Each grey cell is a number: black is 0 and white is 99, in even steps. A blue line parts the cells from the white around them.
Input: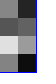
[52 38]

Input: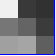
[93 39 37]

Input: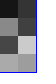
[ 8 25]

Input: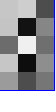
[77  7 43]

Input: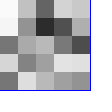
[97 57 72 88 57]

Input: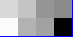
[84 69]
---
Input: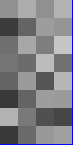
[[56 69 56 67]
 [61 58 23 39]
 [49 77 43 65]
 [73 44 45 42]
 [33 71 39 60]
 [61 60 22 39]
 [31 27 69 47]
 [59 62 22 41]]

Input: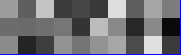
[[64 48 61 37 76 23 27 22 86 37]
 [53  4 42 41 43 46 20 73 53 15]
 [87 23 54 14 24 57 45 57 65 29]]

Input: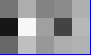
[[54 68 45 67 51]
 [26 71  9 96 62]
 [67 69 40 74 59]]

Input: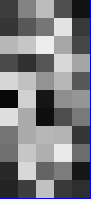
[[31  7 24 51 73]
 [88 22 21 34 46]
 [65 27 71 77 92]
 [84 64 29 19 33]
 [71 34 83 75 57]
 [55 58  3 81  8]
 [30 47 86 66  6]
 [70 21 45 66 71]
 [91 42 43 77 68]
 [48  9 16 84 39]
 [22 18 14 24 75]]

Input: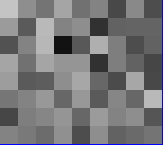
[[53 30 76 55 45 64 44 51 28]
 [39 39 60 35 72 51 55 19 38]
 [30 38 32 51 71  7 34 68 49]
 [38 27 64 44 64 58 58 19 49]
 [65 28 61 35 36 55 65 40 29]
 [40 72 46 51 59 40 59 35 52]
 [55 33 27 49 52 58 40 60 51]
 [41 45 51 47 42 56 30 55 38]]

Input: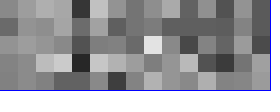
[[57 35 53 61 68 65 21 75 57 45 55 66 38 56 32]
 [51 35 41 57 55 64 42 63 37 45 48 37 37 37 36]
 [60 29 57 61 58 53 32 49 50 41 88 53 28 51 39]
 [45 62 51 54 73 79 15 77 69 61 49 58 72 32 23]
 [52 60 50 54 50 38 38 53 24 51 69 58 53 68 51]]

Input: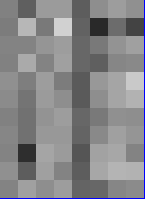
[[61 56 50 37 60 60 36 55]
 [42 26 48 71 47 81 38 16]
 [57 62 51 51 58 61 40 47]
 [52 53 50 66 51 62 40 37]
 [64 78 56 49 61 48 35 59]
 [64 69 54 45 60 55 35 55]
 [56 55 50 44 57 61 40 47]
 [62 58 52 44 59 59 39 53]
 [65 51 51 18 64 60 33 63]
 [70 69 56 36 62 51 36 65]
 [52 54 51 62 55 61 39 40]]

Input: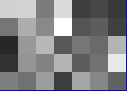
[[27 22 81 82 48 85 24]
 [36 25 46 67 53 99 33]
 [41 70 15 59 71 34 46]
 [44 90 19 58 51 70 36]
 [52 38 49 44 61 24 64]]
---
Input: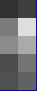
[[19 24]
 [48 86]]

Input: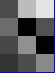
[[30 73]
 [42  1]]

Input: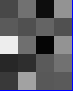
[[28 44]
 [35 31]]

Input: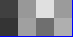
[[25 59]
 [20 62]]

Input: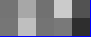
[[45 65]
 [46 74]]

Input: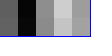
[[37  2]
 [38  3]]

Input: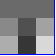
[[41 41]
 [53 31]]

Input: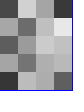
[[28 81]
 [65 42]]

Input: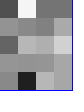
[[31 95]
 [57 53]]
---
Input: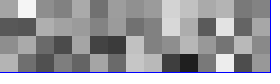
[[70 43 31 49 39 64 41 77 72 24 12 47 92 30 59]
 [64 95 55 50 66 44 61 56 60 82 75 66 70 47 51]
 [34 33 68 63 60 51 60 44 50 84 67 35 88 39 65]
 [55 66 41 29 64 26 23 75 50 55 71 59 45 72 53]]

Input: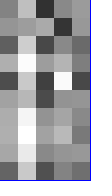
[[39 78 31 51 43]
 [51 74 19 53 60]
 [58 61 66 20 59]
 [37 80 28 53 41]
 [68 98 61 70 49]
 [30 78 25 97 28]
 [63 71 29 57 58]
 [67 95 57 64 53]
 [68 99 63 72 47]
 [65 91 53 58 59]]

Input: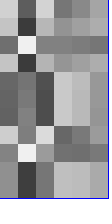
[[56 24 46 74 73 66]
 [81 36 82 46 53 64]
 [76 23 71 57 62 67]
 [43 93 50 50 48 46]
 [76 23 70 58 62 67]
 [40 45 31 78 73 59]
 [39 47 30 78 72 59]
 [38 50 30 78 72 58]
 [80 49 85 40 47 60]
 [51 93 60 44 43 47]
 [56 24 46 74 73 66]]

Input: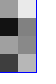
[[24 71]
 [61 91]
 [ 7 50]
 [62 53]]

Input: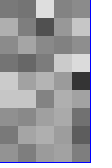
[[57 49 60 63 49]
 [47 45 86 51 54]
 [68 49 31 59 77]
 [54 64 53 50 55]
 [45 40 48 79 85]
 [79 63 70 60 20]
 [77 77 51 68 63]
 [56 53 62 66 44]
 [47 64 68 61 36]]

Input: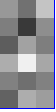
[[38 67 61]
 [59 44 76]
 [49 22 55]
 [36 63 49]
 [67 93 65]
 [50 43 50]]
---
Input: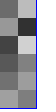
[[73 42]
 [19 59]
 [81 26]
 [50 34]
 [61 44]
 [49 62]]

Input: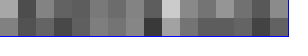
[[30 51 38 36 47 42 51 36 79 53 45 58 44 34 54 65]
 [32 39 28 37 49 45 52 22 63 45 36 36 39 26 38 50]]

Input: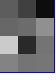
[[25  5 36]
 [42 56 40]
 [16 45 79]
 [45 46 51]]

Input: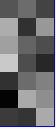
[[42 26 33]
 [19 59 67]
 [39 30 62]
 [30 15 78]
 [42 50 19]
 [66 55  1]
 [20 66 23]]

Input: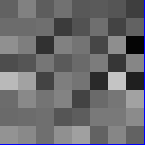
[[50 36 44 34 35 33 24 38]
 [42 43 23 32 43 26 38 42]
 [49 19 50 45 27 55  2 56]
 [33 46 35 41 48 21 52 30]
 [63 26 49 45 16 76 12 72]
 [53 45 51 26 41 46 63 42]
 [42 43 33 36 47 47 54 41]
 [53 43 56 62 38 52 38 57]]

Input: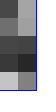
[[64 28]
 [62 43]
 [26 27]
 [15 22]
 [50 76]]
